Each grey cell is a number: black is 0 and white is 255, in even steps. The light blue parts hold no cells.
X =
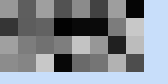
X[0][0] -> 152
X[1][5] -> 10
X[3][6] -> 178
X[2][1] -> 125
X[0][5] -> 66
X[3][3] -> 7
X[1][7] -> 200
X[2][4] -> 195

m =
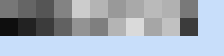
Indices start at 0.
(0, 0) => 119
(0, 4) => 204
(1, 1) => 34
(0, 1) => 101
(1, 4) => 147
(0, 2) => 85

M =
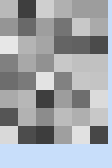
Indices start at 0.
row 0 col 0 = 185
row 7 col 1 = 76
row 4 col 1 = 122
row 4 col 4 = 198
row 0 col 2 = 207
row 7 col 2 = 61
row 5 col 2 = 62
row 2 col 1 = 180
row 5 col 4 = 110
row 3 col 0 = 128
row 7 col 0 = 217
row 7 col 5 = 71
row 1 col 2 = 158
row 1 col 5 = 170
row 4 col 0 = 109

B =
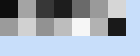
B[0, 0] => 14
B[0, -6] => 164
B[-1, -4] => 189
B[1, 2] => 146
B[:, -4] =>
[29, 189]

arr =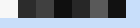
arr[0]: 247
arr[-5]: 64
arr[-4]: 15
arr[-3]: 39

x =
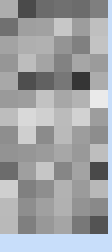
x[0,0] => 173
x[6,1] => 217
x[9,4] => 163
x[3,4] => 166
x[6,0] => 189
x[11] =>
[186, 142, 160, 177, 147, 137]
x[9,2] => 198
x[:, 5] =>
[127, 191, 195, 155, 172, 234, 157, 141, 190, 73, 184, 137, 83]
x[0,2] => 107
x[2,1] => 175
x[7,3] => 186
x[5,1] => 157
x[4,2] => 97
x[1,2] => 161
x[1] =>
[112, 159, 161, 199, 157, 191]
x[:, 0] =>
[173, 112, 163, 150, 168, 154, 189, 142, 147, 108, 207, 186, 185]
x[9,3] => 134
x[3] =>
[150, 189, 164, 130, 166, 155]
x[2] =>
[163, 175, 177, 148, 128, 195]

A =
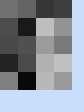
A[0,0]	113
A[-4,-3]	25
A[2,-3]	80
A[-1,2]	184
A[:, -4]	[113, 76, 73, 34, 127]
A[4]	[127, 9, 184, 154]

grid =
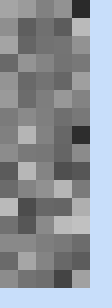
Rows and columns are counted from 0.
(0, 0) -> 165
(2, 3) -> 116
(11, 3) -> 101
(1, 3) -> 92
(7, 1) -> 181
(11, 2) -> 103
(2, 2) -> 114
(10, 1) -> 132
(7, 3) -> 103
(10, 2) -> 145
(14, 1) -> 166
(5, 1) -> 108
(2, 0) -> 164
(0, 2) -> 129
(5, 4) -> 131
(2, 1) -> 101
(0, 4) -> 42
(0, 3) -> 146
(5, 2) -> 126
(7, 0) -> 128
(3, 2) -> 132
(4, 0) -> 148
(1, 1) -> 94

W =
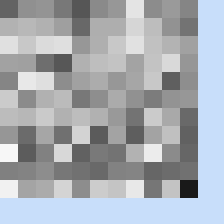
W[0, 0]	99
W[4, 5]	172
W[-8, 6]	195
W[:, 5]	[138, 174, 175, 190, 172, 142, 177, 91, 121, 105, 204]
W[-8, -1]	150
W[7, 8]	163
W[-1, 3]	212
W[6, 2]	202
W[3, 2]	110
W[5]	[203, 139, 177, 187, 120, 142, 171, 145, 124, 147, 151]
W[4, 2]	223
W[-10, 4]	104
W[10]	[241, 164, 171, 212, 141, 204, 196, 232, 118, 195, 25]
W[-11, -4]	228
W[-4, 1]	107
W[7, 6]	163
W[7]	[150, 107, 166, 112, 211, 91, 163, 94, 163, 192, 97]
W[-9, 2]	219
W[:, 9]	[154, 146, 179, 217, 95, 147, 169, 192, 139, 108, 195]
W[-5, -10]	183
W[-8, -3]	195
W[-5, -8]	177
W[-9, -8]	223
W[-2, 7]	132
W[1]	[178, 184, 177, 159, 104, 174, 174, 214, 189, 146, 115]
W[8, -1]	102
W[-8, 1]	160
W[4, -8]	141
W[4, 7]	166
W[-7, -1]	142
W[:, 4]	[86, 104, 151, 177, 161, 120, 189, 211, 97, 113, 141]
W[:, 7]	[228, 214, 225, 163, 166, 145, 115, 94, 178, 132, 232]

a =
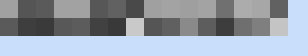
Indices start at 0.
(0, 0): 161
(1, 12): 61
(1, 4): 92
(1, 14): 127
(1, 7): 201
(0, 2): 90
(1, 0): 90
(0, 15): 97
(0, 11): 163

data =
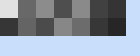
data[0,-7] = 225
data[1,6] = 38
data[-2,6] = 52
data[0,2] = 140
